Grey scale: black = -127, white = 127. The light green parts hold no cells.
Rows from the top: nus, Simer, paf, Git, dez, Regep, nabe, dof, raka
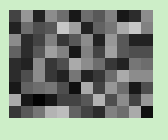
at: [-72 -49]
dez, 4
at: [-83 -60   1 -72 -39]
paf, 2
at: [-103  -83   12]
nus, 10
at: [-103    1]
Git, 6
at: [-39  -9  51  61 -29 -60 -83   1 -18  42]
raka, 2
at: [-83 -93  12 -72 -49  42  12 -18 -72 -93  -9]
dez, 1
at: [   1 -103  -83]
nus, 9

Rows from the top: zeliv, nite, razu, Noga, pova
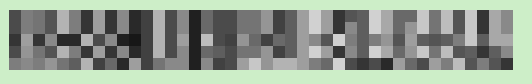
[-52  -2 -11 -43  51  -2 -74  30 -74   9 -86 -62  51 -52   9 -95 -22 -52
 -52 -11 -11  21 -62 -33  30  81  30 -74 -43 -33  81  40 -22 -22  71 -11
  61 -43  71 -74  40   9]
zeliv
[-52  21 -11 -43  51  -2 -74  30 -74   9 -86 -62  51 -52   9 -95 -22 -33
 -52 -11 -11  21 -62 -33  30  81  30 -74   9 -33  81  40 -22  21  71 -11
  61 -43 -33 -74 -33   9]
Noga
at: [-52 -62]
razu, 18
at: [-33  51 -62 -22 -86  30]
pova, 6
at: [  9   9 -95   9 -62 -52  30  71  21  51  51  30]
pova, 14
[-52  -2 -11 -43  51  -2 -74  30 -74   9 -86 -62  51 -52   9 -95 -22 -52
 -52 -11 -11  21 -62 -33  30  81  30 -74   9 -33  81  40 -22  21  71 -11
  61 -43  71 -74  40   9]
nite
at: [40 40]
razu, 41

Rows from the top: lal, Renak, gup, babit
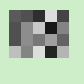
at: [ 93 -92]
babit, 3
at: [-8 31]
gup, 3
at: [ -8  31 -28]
gup, 3
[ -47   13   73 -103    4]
Renak

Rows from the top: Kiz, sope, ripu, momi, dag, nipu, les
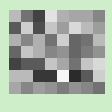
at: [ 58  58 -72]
nipu, 1
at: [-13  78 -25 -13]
ripu, 4
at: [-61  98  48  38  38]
Kiz, 3
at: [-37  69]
dag, 3
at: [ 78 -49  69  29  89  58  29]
sope, 2
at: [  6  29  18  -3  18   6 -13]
les, 2

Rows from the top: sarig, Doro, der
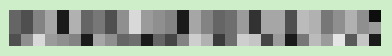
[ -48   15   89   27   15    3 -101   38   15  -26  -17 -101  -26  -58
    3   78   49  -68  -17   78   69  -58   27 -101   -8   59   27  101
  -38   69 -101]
der
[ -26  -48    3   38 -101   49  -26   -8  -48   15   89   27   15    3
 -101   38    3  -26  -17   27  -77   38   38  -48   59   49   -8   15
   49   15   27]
Doro
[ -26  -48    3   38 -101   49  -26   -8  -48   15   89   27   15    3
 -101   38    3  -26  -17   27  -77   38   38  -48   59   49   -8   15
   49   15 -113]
sarig

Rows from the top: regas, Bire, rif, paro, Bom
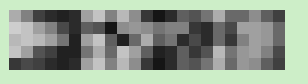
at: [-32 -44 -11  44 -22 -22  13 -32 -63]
regas, 15
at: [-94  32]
rif, 6
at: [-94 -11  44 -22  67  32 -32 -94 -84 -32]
paro, 6
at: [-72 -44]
paro, 16
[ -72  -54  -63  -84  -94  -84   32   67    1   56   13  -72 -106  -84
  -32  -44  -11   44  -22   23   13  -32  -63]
Bom
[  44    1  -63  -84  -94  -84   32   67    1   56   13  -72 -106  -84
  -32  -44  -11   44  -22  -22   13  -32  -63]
regas
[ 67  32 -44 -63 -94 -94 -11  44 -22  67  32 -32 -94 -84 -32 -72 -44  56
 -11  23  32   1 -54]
paro

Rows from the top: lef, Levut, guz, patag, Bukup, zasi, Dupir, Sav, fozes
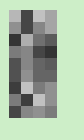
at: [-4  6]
patag, 1
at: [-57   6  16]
fozes, 1
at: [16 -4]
fozes, 3
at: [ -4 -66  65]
Sav, 1
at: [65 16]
Sav, 3
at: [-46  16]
zasi, 1

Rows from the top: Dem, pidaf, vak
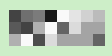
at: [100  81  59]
Dem, 6
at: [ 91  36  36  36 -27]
vak, 4
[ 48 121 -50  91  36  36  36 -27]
vak
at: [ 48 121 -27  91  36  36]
pidaf, 3
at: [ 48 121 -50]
vak, 1
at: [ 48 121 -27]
pidaf, 3
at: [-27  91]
pidaf, 5

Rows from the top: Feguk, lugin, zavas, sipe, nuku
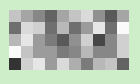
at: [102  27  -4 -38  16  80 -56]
zavas, 2
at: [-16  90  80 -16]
lugin, 1
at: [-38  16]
zavas, 5
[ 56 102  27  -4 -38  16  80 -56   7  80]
zavas
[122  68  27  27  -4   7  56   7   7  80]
sipe
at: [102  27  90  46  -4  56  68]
nuku, 3
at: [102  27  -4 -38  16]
zavas, 2

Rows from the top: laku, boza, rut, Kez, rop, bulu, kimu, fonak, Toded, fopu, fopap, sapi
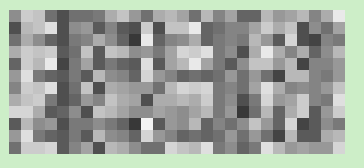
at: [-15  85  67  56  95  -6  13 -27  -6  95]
sapi, 13
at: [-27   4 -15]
fopu, 17

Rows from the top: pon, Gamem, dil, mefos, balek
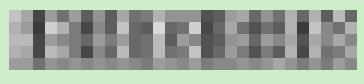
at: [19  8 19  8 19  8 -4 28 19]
balek, 6
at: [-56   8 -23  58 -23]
mefos, 7
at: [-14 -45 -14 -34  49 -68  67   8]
Gamem, 20
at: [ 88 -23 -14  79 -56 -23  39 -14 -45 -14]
Gamem, 13
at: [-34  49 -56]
mefos, 23
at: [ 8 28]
balek, 15

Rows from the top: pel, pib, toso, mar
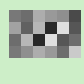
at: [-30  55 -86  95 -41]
pib, 2
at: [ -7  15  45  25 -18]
mar, 1

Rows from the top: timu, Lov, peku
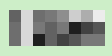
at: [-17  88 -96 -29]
peku, 1
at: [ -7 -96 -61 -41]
Lov, 5
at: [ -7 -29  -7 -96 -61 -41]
Lov, 3
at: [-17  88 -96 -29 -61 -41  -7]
peku, 1

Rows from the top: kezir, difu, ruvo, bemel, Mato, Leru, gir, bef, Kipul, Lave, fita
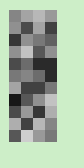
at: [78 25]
fita, 2
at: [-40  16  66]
bef, 2
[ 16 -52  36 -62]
difu
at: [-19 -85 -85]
Mato, 2

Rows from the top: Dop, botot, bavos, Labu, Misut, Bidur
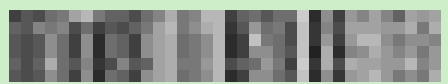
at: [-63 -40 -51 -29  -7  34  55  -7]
botot, 8
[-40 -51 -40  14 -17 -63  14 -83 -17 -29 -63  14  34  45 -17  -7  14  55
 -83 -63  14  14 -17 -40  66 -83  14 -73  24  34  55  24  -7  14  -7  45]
Bidur
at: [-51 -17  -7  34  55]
Dop, 3
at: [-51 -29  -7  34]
botot, 10
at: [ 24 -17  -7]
botot, 21

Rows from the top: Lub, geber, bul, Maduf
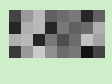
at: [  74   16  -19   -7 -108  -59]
Maduf, 3
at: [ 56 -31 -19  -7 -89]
Lub, 3
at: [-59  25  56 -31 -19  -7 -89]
Lub, 1
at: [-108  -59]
Maduf, 7
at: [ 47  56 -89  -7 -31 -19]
geber, 2

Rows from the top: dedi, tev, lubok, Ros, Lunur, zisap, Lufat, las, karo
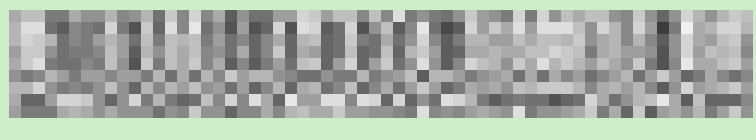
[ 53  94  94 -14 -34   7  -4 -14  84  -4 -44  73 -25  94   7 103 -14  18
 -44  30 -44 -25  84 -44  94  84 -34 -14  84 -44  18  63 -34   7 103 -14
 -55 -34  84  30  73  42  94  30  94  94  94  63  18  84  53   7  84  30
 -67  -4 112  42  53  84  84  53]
tev
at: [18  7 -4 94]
karo, 32
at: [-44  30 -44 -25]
tev, 19

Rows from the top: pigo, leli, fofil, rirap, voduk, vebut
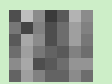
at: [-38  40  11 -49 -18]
fofil, 1
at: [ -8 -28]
rirap, 3
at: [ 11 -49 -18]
fofil, 3
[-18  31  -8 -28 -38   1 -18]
rirap
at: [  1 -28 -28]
vebut, 3

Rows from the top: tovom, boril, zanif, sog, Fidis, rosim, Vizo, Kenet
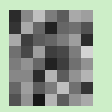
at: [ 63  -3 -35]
tovom, 3
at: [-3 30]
zanif, 5

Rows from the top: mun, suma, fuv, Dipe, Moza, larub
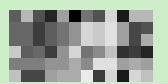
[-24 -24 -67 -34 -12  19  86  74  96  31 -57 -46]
suma
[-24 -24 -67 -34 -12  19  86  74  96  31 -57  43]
fuv
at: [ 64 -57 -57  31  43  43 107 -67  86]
larub, 1
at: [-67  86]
larub, 8

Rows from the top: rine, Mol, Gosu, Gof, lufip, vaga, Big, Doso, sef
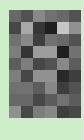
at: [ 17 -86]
vaga, 4
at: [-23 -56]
Doso, 2
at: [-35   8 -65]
Big, 3

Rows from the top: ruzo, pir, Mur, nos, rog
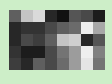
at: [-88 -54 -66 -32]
Mur, 1
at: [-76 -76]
pir, 2
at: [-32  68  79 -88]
Mur, 4
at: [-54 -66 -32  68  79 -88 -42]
Mur, 2
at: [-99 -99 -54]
nos, 2
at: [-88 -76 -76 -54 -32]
pir, 1
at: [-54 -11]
nos, 4

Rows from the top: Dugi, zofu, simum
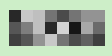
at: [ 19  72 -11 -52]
simum, 3
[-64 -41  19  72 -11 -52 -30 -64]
simum
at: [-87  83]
zofu, 4
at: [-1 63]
zofu, 2
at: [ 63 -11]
Dugi, 3
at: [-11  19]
Dugi, 6

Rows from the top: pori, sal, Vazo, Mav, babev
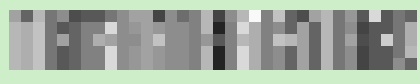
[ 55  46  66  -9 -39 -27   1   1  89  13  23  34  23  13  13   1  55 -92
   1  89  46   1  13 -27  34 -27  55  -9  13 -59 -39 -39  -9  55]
Mav
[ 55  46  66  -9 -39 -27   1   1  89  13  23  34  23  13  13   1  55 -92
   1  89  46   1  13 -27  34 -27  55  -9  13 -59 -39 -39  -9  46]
sal

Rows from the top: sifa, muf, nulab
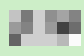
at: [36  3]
sifa, 5
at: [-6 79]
sifa, 2
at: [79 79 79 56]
nulab, 2
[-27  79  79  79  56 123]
nulab

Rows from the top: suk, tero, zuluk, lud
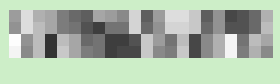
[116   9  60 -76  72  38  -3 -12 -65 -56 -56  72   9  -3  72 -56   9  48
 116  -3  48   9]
lud
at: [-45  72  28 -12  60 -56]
zuluk, 11

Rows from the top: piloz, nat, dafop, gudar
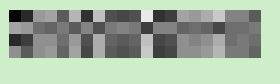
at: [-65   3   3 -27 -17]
nat, 12
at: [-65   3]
nat, 12
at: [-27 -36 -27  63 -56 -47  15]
dafop, 9
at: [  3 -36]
piloz, 20
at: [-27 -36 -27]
dafop, 9
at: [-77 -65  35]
piloz, 13

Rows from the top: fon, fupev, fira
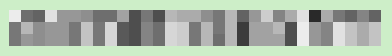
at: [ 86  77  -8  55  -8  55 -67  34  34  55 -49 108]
fupev, 14
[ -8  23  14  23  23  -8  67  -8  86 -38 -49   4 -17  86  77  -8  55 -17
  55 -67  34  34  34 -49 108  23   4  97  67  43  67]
fira

